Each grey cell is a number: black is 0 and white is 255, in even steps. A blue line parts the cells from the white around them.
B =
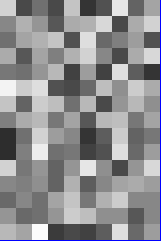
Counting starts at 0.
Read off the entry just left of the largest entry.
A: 164
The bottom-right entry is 157
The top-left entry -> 210
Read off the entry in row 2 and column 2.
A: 177
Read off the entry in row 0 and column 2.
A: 112
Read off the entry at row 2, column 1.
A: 164
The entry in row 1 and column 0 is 135
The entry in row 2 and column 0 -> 112
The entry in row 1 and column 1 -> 177
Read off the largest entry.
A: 251
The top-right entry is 164
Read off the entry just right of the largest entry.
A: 59
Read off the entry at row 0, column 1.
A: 73

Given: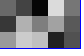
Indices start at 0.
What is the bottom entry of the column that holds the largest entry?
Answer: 33
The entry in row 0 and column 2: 6
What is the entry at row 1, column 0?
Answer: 55
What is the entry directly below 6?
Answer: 126

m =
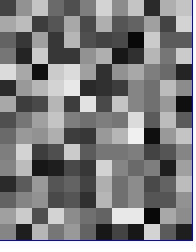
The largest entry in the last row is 211
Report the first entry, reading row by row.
67
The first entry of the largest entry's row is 106
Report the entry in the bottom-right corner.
30
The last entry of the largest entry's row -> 196
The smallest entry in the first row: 42
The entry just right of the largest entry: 15
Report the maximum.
240
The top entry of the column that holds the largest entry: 196
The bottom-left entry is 133
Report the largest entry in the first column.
219
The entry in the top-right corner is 196
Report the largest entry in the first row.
211
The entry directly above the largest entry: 219
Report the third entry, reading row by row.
196
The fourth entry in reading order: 106
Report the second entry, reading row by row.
146
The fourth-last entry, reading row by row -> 23
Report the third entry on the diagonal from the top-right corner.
203
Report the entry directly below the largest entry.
126

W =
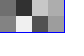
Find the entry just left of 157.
82
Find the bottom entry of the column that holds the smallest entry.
240
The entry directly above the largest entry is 49

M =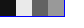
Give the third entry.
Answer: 99
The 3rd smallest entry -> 153
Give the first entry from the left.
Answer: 18

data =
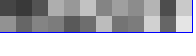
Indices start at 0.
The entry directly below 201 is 229
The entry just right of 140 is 180
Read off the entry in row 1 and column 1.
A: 102
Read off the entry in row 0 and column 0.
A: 69
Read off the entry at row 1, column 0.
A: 146
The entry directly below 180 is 209

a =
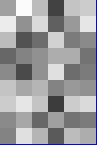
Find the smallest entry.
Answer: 60
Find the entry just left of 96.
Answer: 218
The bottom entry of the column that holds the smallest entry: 90
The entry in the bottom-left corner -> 131
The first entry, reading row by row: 160
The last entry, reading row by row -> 173
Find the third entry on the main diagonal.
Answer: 109
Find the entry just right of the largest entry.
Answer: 188
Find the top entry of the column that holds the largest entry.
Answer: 251
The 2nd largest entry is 236
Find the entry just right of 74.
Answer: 145
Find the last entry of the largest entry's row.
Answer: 204
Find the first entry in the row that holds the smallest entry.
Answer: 204
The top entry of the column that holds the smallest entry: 66
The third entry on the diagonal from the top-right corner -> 210
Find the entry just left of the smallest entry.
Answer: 196

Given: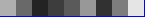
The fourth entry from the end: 152
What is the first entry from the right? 229
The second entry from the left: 105
